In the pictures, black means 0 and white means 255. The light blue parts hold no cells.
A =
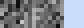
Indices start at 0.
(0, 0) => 47
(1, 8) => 127
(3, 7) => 91
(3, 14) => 44
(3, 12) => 102
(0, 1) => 109
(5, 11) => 122
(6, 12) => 96
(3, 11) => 103
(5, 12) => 64
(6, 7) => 104
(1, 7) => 94
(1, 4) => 11
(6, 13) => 90
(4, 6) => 152
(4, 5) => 77
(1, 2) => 48
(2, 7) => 97
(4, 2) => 115
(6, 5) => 99
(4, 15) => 70
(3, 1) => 45
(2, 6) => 64
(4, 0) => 48
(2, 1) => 144
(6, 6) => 150
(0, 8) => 121
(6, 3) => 118
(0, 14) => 90
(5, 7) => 104
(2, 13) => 108

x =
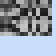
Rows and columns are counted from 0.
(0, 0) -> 107
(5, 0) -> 73
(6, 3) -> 55
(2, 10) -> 38
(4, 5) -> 138
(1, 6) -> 145
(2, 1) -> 77
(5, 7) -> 87
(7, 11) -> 180
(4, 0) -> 85
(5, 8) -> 187
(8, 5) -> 48
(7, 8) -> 184
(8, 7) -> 191
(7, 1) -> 116
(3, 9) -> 191
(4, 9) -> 28
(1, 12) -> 97
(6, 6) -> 196
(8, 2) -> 191
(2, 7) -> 98
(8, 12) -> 100
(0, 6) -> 134
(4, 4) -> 36
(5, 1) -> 109
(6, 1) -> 55
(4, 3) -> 31
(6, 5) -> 194
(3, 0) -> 186
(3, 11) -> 27
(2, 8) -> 35
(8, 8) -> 69
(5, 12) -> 155
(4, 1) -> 99

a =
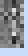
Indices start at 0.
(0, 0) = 132
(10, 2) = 145
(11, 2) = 127
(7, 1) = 126
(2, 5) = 125
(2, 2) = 125
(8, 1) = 130
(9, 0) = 102
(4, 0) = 144
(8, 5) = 144
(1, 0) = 116
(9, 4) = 77
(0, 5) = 106
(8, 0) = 133
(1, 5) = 175
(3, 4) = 52
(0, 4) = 106
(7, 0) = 111
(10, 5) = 122
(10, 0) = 127
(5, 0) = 121

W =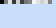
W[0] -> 7
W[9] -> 227
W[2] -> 225
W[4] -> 208

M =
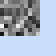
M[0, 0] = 109
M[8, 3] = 130
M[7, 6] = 168
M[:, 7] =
[65, 57, 168, 195, 42, 93, 98, 52, 143]
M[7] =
[159, 158, 112, 156, 151, 96, 168, 52, 132, 143]
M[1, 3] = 142
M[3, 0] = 50
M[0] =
[109, 184, 128, 107, 110, 138, 150, 65, 99, 138]
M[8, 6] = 176
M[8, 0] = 20
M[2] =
[59, 100, 85, 114, 79, 122, 83, 168, 133, 120]
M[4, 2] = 181
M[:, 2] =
[128, 148, 85, 72, 181, 143, 113, 112, 121]
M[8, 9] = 199
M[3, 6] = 78
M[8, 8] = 129
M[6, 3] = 130
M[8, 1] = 194
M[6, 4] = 233
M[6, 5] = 168

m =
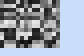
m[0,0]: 109
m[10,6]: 27
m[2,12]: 55
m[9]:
[226, 29, 40, 38, 206, 53, 214, 36, 31, 31, 55, 164, 181, 55, 76]
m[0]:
[109, 40, 52, 48, 198, 40, 112, 21, 35, 37, 108, 119, 190, 38, 110]
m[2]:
[37, 34, 50, 44, 170, 229, 55, 213, 40, 38, 213, 31, 55, 218, 161]
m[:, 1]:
[40, 194, 34, 170, 82, 235, 210, 20, 50, 29, 145, 207]
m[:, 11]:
[119, 101, 31, 41, 60, 133, 198, 82, 166, 164, 52, 89]
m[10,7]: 14
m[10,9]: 135
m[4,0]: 47
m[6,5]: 203
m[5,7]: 185
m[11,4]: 47
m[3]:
[68, 170, 144, 145, 52, 159, 123, 139, 158, 161, 161, 41, 72, 154, 124]
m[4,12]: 92
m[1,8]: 202
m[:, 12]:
[190, 135, 55, 72, 92, 197, 185, 56, 173, 181, 41, 33]
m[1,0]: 147
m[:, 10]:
[108, 120, 213, 161, 160, 87, 85, 207, 85, 55, 171, 196]
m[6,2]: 183
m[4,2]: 89

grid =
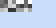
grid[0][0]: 118
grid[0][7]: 255
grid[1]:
[102, 127, 205, 216, 100, 63, 114, 64]
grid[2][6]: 222
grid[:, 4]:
[253, 100, 162]
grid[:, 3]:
[136, 216, 56]
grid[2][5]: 164

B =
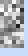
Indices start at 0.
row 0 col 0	150
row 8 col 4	237
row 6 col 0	216
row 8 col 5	234
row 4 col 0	185
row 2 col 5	42
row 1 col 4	140
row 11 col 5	118
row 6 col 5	213
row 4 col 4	95
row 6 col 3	137
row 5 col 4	213
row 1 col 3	81
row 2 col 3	148
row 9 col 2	168
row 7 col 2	90
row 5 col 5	81
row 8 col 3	221
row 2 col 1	144
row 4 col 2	130
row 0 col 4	172

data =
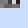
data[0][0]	118
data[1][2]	99
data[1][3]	111

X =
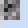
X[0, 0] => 194
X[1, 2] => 30
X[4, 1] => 87
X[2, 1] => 34
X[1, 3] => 91
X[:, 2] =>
[152, 30, 106, 125, 152]
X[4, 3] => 127
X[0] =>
[194, 84, 152, 124, 98]

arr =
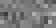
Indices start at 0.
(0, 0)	135
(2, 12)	137
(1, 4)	125
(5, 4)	108
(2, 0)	124
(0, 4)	130
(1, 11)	164
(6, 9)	109
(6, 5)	136
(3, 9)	146
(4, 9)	151
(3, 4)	142
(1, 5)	135
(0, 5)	109
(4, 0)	123
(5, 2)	109
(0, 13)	83
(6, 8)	108
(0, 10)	138
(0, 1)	134
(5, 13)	118
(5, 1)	126
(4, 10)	110
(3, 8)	176
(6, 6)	134
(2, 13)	133
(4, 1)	93
